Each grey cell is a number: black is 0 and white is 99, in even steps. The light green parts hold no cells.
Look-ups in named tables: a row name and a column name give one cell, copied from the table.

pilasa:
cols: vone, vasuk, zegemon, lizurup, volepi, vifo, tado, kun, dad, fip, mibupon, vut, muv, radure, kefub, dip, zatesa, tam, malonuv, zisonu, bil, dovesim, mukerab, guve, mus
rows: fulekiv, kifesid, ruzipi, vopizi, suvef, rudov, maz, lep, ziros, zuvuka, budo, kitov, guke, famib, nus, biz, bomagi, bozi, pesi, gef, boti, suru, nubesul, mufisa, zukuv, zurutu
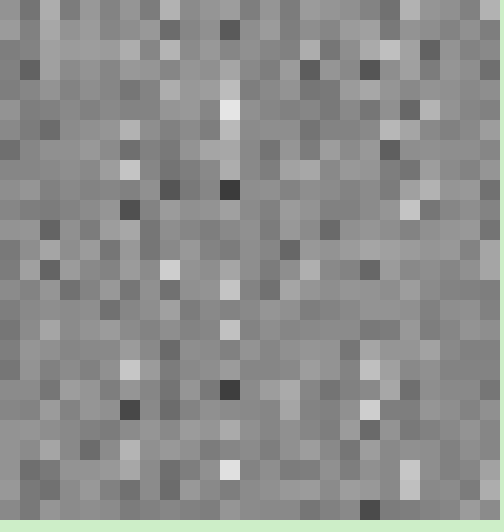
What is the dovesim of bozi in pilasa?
63
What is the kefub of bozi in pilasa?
56
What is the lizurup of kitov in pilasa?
56
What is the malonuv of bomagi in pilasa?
47
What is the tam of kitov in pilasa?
56
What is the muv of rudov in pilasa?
56
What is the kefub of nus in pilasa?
64
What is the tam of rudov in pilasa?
53

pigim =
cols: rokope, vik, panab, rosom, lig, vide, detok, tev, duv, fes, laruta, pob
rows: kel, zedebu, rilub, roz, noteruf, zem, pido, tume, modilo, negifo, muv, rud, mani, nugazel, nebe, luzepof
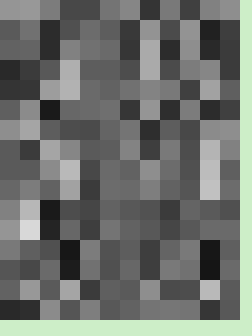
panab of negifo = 38
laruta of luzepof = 21
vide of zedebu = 36
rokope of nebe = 38
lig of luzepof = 49
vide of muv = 38
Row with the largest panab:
tume

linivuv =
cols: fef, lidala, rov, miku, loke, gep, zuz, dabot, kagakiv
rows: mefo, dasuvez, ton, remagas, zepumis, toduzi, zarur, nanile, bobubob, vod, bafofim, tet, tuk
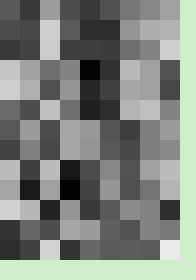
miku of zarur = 65
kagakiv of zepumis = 27
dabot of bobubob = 62
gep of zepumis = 25
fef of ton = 22
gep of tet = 37
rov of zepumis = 31
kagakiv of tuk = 91
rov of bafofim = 14
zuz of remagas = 72
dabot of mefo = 52
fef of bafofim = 81
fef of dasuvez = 30

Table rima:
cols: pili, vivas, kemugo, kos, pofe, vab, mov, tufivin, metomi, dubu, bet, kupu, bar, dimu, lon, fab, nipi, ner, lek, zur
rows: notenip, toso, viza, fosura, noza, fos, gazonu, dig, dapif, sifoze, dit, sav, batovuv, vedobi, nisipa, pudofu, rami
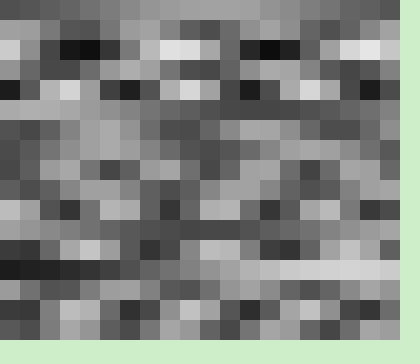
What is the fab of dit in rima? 64
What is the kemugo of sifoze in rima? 37
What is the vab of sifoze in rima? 62
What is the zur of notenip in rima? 33
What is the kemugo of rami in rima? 48
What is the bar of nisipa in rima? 63
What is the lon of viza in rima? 13
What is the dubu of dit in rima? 39
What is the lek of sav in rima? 60
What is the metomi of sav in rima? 29
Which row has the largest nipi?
vedobi

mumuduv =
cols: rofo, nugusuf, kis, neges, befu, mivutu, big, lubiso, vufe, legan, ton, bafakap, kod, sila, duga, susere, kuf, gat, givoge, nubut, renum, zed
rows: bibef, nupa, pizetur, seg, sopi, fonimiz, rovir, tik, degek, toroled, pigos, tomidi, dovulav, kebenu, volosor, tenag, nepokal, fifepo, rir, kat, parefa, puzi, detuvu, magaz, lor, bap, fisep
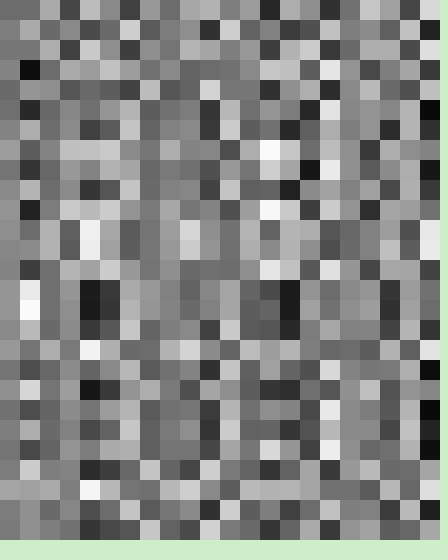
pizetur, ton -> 64
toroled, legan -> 52
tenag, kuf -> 44
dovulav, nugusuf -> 54
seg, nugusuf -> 5
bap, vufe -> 46
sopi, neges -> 33
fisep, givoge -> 63
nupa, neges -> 53
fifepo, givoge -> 36
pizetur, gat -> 41
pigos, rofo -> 57
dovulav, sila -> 53
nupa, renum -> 75
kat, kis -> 45
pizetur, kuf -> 22
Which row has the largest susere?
pizetur

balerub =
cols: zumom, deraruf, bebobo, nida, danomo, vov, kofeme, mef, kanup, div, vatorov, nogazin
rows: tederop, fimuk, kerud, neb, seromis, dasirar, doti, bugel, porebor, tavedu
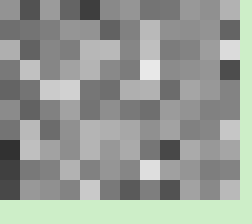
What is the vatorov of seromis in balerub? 59
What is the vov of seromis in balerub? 43
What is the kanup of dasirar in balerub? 60
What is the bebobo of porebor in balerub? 50
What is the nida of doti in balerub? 56
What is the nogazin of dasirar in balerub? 51
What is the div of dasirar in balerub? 57
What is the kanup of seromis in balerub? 42
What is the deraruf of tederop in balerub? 32
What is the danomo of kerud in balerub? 71
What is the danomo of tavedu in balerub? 78
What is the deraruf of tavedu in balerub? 59
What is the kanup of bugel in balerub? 28
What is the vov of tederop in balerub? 53
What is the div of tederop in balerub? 59
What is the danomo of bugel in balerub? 70
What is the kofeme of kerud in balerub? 52
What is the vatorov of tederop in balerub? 56
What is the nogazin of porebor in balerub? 51
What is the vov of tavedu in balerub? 47

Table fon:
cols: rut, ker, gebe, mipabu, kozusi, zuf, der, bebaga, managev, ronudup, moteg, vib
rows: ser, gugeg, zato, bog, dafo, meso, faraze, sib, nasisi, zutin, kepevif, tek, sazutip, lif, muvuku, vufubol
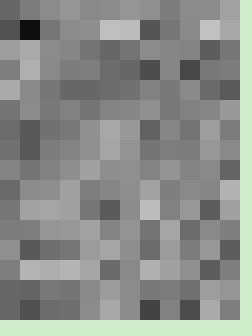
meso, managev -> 47
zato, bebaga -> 54
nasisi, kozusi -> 62
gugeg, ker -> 6
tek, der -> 57
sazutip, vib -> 36
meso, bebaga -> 56
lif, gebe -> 67
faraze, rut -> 42
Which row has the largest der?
gugeg

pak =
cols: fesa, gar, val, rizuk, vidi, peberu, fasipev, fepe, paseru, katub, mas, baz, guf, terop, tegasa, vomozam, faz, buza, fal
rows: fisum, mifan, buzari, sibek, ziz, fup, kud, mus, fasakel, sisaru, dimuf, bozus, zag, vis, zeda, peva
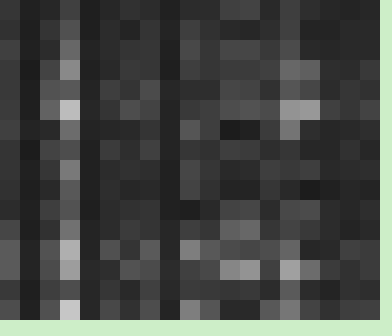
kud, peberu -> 15
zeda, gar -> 12
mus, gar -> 11
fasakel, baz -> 16
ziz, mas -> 18
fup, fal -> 26
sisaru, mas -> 19
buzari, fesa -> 25
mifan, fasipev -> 14
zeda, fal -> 18
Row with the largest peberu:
zag

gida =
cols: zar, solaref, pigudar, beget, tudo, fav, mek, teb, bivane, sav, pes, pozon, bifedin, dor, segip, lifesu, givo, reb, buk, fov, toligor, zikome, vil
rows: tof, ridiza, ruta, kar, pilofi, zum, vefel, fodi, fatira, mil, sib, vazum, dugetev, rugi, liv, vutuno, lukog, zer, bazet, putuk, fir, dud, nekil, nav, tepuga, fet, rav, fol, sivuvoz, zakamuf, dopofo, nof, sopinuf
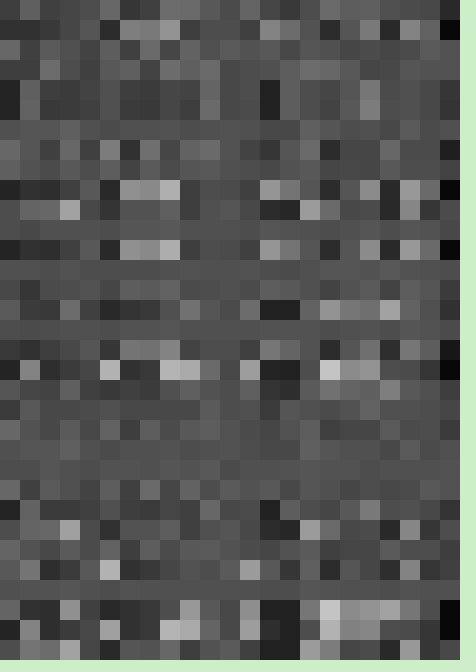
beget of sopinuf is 63
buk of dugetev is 54
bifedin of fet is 29
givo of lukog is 30
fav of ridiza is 17
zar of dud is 40
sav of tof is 41
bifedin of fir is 31
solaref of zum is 38
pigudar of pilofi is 24
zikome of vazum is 32
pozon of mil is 29
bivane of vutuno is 31
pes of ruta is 31
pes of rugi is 31
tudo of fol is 29
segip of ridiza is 42
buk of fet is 47
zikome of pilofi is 28

